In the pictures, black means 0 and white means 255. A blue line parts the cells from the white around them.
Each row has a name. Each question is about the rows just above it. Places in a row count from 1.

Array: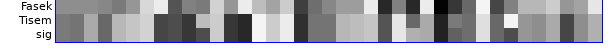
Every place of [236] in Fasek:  8 14 23 27
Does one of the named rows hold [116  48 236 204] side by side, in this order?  no
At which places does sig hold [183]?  5 21
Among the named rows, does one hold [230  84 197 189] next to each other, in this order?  no
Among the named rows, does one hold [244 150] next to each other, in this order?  yes

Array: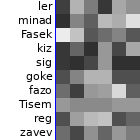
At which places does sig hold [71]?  3
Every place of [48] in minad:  1
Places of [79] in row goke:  1 5 6
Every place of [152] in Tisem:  1 5 6
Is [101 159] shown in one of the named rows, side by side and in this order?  no
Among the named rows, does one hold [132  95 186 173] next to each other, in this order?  yes

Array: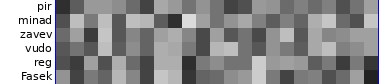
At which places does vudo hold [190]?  4 13 20
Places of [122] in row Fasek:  3 16 18
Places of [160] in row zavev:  2 8 12 22 23
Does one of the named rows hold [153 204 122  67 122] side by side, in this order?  yes
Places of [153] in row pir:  3 4 9 15

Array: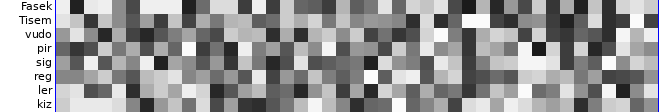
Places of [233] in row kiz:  2 3 4 31
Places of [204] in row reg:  4 8 34

